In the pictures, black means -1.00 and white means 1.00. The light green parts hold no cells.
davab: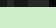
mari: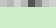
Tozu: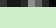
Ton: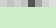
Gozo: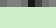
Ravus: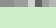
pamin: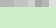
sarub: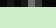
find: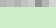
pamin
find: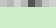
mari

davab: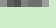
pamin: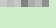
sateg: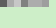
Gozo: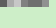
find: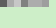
sateg
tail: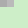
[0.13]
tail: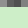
[-0.13 -0.13  0.24]

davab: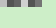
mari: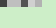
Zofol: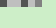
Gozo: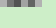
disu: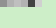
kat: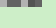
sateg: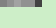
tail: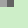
[0.40]
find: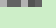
kat
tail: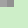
[ 0.14 -0.48]
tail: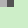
[-0.22]
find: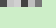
Zofol

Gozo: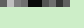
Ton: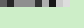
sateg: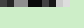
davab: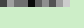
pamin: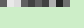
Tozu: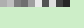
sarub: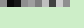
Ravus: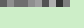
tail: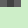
[-0.48  0.37 -0.70 -0.13]
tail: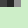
[ 0.12 -0.92 -0.92 -0.48 -0.82  0.60  0.73]
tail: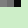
[-0.92 -0.35 -0.13 -0.59 -0.25]
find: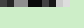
sateg
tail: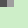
[0.60]
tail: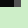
[-0.13 -0.59 -0.25]
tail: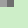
[-0.13 -0.92 -0.25  0.12 -0.35  0.25  0.60]

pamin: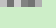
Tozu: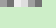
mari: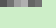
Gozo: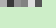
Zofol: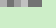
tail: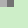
[ 0.25  0.51 -0.10 -0.10]
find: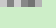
pamin
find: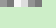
Tozu

